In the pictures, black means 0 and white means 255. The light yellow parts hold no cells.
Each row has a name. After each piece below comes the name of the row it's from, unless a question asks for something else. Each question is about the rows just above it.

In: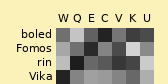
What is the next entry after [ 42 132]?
[75]
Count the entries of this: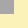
1
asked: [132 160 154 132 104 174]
Vika
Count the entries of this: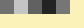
5

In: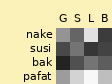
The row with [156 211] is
pafat
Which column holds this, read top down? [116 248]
L
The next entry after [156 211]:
[248]
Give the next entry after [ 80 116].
[93]
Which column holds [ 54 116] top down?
L
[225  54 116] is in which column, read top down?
L

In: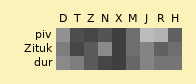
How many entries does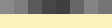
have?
8
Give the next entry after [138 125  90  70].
[63]
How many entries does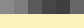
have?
6

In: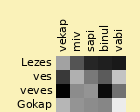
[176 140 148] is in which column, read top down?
miv
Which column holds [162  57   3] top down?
vekap
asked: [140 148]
veves
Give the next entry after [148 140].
[134]
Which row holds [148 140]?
Gokap
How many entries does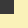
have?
1

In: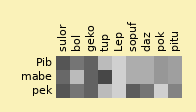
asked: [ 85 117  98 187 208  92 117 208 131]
pek
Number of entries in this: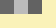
3

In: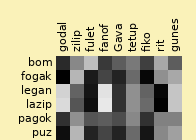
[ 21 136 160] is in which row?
puz
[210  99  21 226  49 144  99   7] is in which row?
legan
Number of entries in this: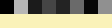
8
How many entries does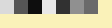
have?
7
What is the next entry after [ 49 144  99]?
[7]

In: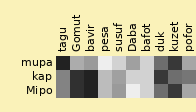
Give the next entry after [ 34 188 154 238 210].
[110]
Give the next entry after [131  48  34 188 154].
[238]
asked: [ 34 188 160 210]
kap
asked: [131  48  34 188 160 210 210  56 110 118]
kap
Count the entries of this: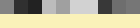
10
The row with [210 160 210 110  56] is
mupa

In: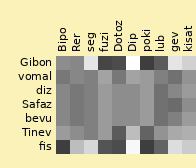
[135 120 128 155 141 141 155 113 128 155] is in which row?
bevu
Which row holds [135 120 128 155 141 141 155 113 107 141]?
Safaz
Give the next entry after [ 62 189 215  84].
[76]
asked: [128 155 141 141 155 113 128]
bevu
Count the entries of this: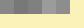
5
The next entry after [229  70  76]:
[255]

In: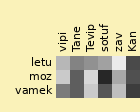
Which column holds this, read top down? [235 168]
zav
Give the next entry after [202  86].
[190]
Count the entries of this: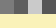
4
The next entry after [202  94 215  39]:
[168]
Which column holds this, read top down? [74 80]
Kan
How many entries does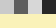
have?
4

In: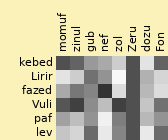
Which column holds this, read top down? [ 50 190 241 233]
nef
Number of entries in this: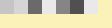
7
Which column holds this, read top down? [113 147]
Fon

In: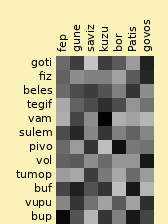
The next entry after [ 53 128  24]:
[69]
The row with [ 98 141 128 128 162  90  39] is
fiz
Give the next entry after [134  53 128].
[98]
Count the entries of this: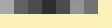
7
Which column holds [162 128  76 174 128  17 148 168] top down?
bor
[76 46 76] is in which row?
tegif

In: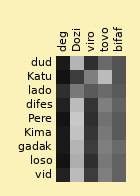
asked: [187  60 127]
vid
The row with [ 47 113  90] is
Pere

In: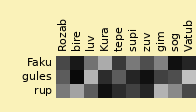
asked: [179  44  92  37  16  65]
gules
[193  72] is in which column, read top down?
Vatub

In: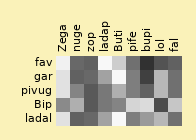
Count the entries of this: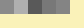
5
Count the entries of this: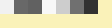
7
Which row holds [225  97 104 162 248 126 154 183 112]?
ladal
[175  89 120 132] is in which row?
Bip

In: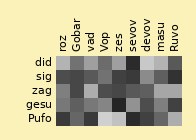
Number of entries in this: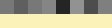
8
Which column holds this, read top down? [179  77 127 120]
roz
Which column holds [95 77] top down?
devov
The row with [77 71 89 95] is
zag
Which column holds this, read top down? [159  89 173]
vad
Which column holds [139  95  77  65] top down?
devov

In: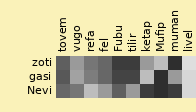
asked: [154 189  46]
zoti
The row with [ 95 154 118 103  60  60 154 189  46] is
zoti
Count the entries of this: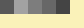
5
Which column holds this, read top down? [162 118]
vugo

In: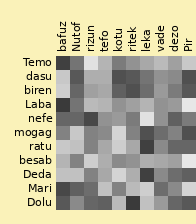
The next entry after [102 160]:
[168]
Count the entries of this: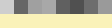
8
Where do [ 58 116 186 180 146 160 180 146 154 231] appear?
Laba

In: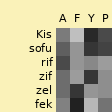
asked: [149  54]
sofu
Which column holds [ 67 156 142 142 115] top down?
P
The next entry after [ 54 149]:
[142]
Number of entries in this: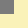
1
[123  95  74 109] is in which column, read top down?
A
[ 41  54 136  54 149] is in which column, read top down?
Y

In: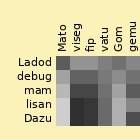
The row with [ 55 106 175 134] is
lisan
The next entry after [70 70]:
[113]
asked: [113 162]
mam
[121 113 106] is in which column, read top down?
vatu
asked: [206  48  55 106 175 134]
lisan

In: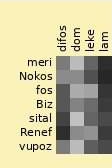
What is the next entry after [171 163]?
[53]
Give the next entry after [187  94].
[74]
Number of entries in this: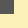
1

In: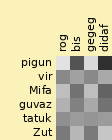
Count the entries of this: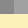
2
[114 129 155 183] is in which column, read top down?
bis
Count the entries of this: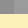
2
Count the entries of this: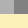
2
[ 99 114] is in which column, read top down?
didaf
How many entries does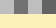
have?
4

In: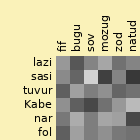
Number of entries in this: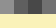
4
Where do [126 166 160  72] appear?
nar
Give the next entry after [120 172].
[126]
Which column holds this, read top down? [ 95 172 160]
bugu
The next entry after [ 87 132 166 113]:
[132]

